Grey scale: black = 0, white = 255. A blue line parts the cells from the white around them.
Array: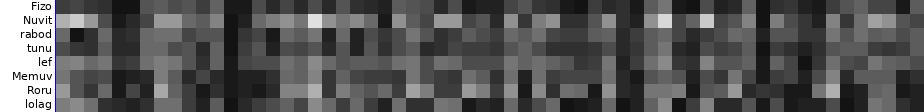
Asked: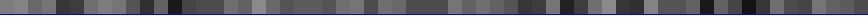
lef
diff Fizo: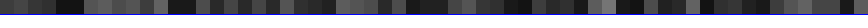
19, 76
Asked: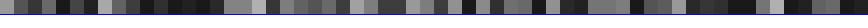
Roru
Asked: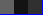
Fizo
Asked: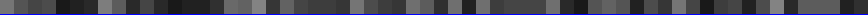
Memuv
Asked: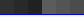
Fizo
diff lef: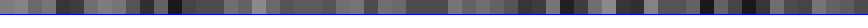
54, 19

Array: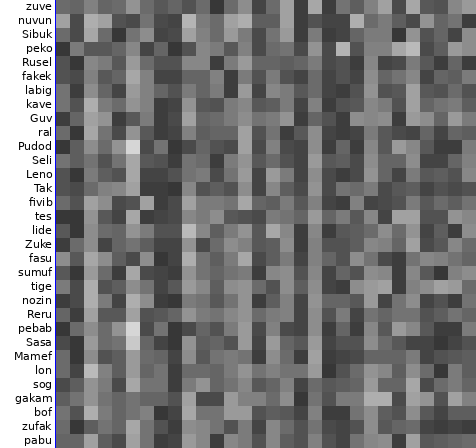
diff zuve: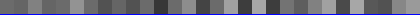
8, 88
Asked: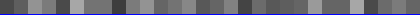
sog
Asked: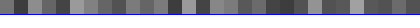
labig

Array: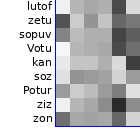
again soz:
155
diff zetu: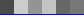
1, 83
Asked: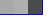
lutof

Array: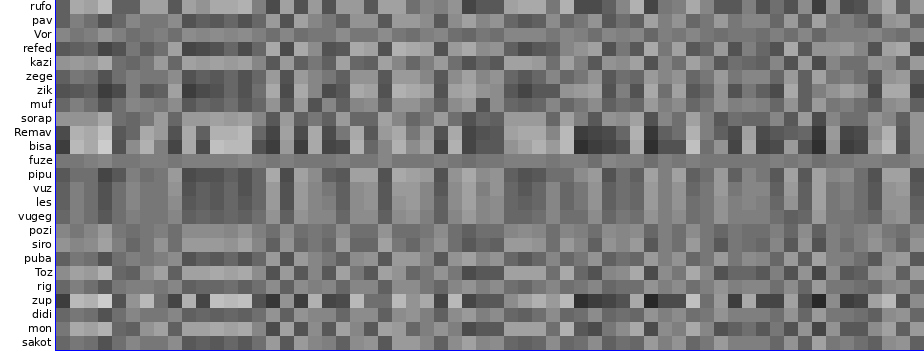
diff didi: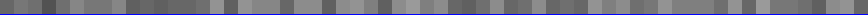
14, 96
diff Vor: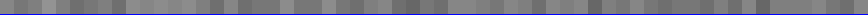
35, 134
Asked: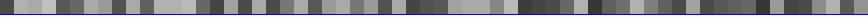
Remav
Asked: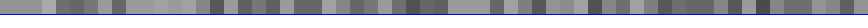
sorap

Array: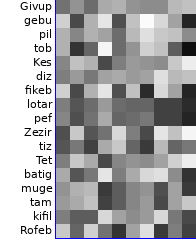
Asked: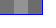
Givup
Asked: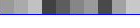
tam
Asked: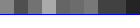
pef

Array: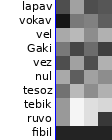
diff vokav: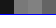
4, 94
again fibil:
35
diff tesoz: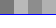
1, 114
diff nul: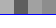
1, 169

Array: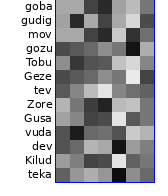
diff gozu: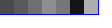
3, 105
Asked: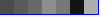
gozu
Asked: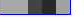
goba
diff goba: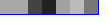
4, 41

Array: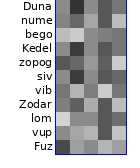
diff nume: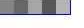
5, 188
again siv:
139
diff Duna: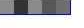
5, 118
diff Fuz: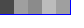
4, 180
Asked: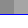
vup
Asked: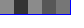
Duna
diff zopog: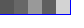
5, 203

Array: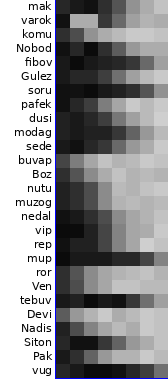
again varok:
172
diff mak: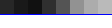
8, 194

